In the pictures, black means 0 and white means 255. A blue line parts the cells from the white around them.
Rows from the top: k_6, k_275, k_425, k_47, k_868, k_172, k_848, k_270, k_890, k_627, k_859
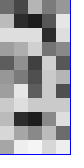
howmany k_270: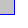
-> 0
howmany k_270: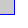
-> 4
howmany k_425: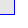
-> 0

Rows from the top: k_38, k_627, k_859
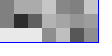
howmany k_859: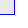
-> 3
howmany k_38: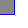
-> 1
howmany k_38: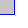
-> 2
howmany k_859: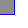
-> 2
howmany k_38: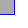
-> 2

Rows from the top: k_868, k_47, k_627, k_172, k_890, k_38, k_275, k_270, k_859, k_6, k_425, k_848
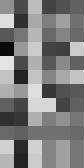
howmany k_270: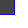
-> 2
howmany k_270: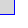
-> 2
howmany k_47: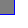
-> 1
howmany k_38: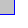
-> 3

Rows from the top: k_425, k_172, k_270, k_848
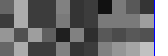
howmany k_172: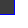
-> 4
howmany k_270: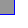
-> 1
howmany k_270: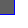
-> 1

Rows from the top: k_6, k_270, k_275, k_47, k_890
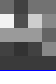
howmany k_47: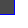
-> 0
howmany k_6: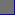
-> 2
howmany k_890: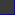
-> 4
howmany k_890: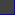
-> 0
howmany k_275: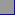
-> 3
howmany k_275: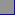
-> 0

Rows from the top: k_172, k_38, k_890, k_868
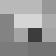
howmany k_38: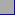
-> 1
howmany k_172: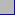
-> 3
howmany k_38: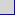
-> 2
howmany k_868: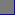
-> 2
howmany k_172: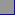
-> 1
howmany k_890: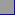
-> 0
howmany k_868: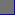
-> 2

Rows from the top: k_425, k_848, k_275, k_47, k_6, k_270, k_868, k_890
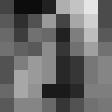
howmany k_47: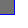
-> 3
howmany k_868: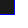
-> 2

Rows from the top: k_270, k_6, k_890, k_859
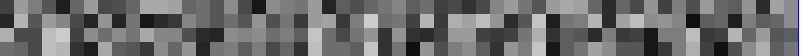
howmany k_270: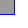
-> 6
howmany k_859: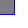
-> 5
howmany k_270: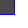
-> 5
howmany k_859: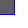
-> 6

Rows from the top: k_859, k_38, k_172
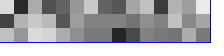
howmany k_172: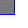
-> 4
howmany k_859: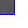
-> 1
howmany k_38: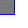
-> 0

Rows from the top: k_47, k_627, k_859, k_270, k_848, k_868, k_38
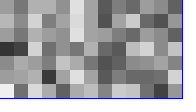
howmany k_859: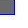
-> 1
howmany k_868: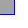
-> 3

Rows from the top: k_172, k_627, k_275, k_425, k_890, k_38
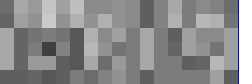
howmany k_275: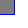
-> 3
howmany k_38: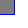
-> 6
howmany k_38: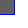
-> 5
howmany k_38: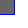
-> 1
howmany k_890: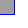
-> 1
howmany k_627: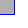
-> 4

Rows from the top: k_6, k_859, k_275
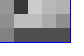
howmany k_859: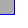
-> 1
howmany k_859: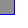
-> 2
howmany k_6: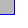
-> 1
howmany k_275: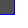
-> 4
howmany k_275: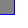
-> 1
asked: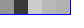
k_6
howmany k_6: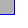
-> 1

